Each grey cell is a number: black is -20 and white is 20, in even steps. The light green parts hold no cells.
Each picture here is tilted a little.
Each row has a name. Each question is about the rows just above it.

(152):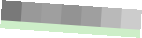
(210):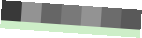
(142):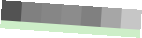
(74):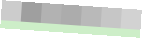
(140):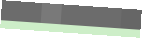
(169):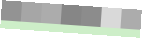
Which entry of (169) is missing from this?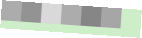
[2]
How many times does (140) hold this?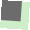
5
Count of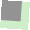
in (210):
2
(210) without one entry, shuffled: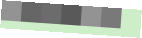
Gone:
[-11]

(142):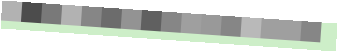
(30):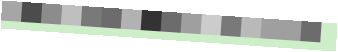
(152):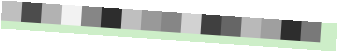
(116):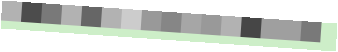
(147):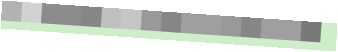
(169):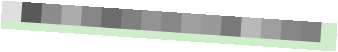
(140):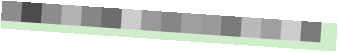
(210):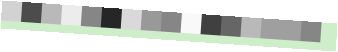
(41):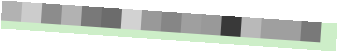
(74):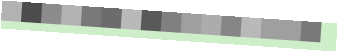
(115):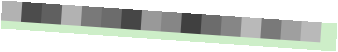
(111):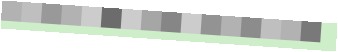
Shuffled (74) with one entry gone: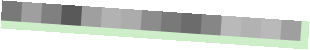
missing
[-8]
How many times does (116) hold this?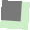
2
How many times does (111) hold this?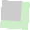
3
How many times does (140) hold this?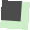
1
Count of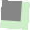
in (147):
3
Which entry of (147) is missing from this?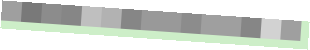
[11]
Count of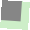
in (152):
2

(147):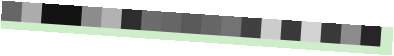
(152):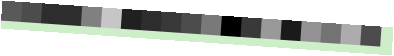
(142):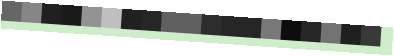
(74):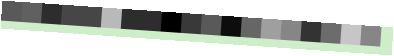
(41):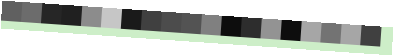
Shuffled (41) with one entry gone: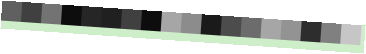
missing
[-7]
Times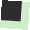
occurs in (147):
1
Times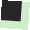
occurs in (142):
4
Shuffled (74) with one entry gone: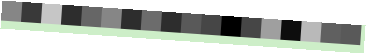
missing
[-12]
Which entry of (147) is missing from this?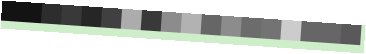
[13]

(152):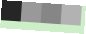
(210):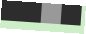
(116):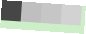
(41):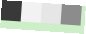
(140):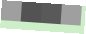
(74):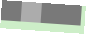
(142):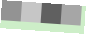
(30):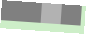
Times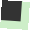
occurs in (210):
0
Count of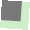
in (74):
3
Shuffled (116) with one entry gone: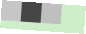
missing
[13]
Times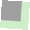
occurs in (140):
2
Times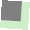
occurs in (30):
3
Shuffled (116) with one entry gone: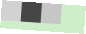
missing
[10]

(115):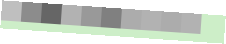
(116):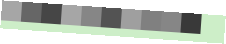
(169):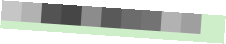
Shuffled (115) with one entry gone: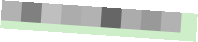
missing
[2]
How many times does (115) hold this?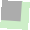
2
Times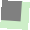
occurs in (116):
1
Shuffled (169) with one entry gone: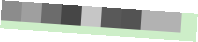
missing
[-2]

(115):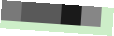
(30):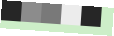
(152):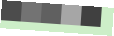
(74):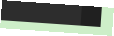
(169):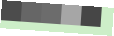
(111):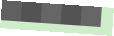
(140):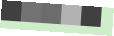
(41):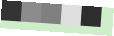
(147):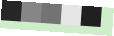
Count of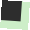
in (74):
4
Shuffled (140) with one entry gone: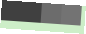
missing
[8]

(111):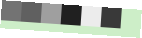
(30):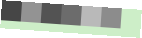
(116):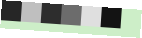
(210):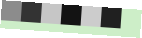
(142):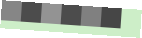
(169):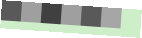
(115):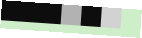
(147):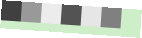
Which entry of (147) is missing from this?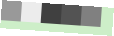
[16]
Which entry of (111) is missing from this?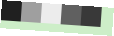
[-2]
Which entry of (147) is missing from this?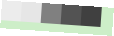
[4]
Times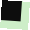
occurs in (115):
4

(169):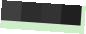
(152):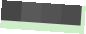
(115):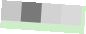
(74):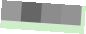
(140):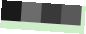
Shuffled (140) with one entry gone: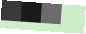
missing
[-6]
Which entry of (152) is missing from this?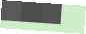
[-9]

